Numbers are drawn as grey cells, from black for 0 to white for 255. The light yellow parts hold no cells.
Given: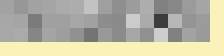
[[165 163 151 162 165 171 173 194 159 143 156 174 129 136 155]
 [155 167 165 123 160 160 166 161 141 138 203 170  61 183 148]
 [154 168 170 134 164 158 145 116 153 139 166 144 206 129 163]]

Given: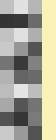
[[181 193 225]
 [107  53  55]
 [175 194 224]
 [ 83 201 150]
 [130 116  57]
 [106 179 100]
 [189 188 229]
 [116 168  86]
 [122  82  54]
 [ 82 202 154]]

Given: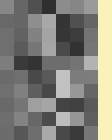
[[154 135 102  80  47 140 134]
 [101 104 102 142 168  52  80]
 [115 111  98 130 164  54  60]
 [118 111  91 119 166  74  50]
 [179 125  58  51 109 109 116]
 [125 107 111  73  89 194 124]
 [102 111 128  94  72 193 151]
 [ 90 105 117 159 165  67  65]
 [ 95 110 131 103  75 189 150]
 [119 108  87 110 169  73  58]]

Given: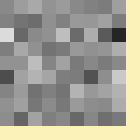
[[159 137 157 169 147 155 137 129 124]
 [124 130 116 109 144 129 153 151 161]
 [ 37 219 104 138 145 190 107 173  90]
 [174 126 168 145 115 122 153 145 149]
 [137 146 146 189 133 162 122 136 123]
 [201  77 162 179 165 126 124  82 142]
 [178 132 155 114 128 116 179 152 163]
 [172 145 160 119 139 120 154 141 138]
 [121 141 101 162 127 136 104 135 111]]

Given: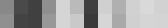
[[210 136  74  64 143 213 186  63 208 176 209 217]
 [212 144  67  64 152 213 201  58 214 169 208 213]]

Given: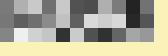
[[114 122 176 201 112 201  82  77 175 123  35]
 [ 85 119  95 111 139 193  95 218 205 216  40]
 [152 133 239 209 197  50 203  81  49 101 166]]

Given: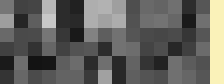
[[ 86 118  66  69 183  44  33 174 178 159  78 105 100 112  45]
 [112 158  37  94 200  44  41 174 161 173  82 111 115 103  26]
 [ 86 105  74  75 118  55  25 130  94 114  85  74  71  75  54]
 [107  65  74  50 102  66  83  87  44 114 109  68  78  39  64]
 [ 81  26 110  19  21  94 108  43 111  40  99  52  34 112  92]
 [ 86  52 103  75  86  99  99  58 161  40  95  84  78 112 102]]

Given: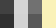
[[113  65 213]
 [ 88  48 211]]
